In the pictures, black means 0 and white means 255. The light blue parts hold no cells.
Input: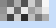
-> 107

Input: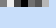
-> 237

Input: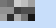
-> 105

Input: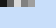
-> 101

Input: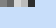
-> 101

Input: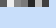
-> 238

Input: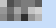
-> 79

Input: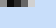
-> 11

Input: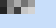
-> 129
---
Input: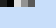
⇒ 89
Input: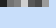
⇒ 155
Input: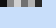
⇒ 41
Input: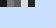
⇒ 38
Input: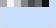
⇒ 18
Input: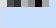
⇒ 165
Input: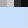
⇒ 17
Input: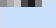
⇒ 127
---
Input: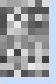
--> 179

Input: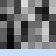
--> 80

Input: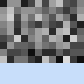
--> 30

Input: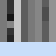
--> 121

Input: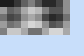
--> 28

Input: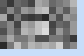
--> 93

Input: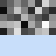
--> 71

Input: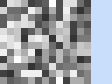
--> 65

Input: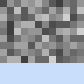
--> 76
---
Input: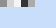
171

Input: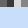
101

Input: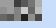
173

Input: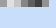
158

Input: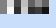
205

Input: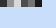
116
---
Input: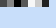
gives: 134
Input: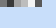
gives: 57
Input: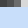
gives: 80
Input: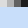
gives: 179
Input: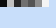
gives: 194
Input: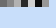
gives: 136
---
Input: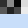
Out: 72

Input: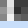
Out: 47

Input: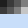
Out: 126

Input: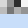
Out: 175

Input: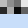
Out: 10

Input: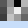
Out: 238
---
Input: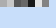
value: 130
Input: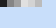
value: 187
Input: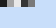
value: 121
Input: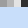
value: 47
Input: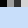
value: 212
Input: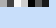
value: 25
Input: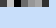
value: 48
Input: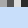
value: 44
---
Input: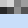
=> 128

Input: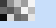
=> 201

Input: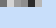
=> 157

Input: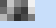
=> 136

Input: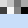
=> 115

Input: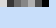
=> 107

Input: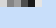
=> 159

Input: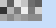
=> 226
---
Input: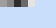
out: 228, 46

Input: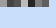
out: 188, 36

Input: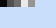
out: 234, 9

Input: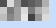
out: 230, 66

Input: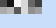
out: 246, 21

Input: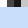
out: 252, 24

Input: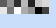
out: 254, 3

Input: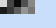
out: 216, 11

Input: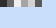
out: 239, 45

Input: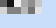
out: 240, 20
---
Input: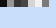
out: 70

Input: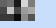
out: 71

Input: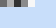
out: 51

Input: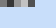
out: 152

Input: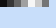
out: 160

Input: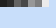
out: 72

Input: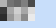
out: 207

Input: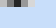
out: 38
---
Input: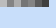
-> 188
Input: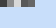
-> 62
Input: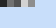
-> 37
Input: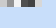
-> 203
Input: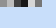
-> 145
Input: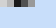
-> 210
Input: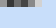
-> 152
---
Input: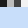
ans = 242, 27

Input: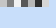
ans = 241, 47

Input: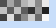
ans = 247, 33

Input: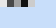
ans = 231, 16

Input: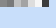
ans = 246, 60

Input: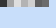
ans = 222, 52

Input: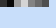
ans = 212, 8
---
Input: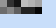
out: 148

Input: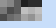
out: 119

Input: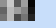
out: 101

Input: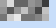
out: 148

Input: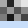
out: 96

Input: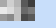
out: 233

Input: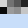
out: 212
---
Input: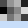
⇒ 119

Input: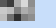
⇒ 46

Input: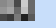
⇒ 121

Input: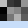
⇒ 118

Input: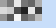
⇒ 102

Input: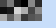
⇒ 56

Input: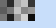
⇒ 151
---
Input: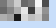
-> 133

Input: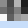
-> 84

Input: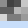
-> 94

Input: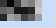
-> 113

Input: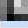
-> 52

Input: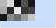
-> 40

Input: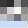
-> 211

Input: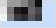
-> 115

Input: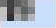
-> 65
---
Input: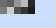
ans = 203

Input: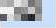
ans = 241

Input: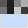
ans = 31

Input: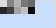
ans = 64

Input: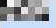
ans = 118

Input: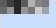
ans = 148
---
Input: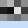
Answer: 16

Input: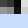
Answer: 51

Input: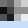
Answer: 66

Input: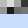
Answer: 219

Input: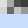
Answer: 167

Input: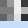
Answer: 124
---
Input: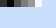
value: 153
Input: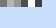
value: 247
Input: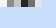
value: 114
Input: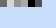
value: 0
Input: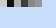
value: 135
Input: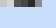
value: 42
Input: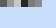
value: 123
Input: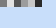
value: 198
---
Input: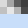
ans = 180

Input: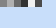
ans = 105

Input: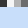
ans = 177

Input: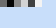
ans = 139

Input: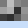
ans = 92

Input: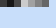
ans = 72
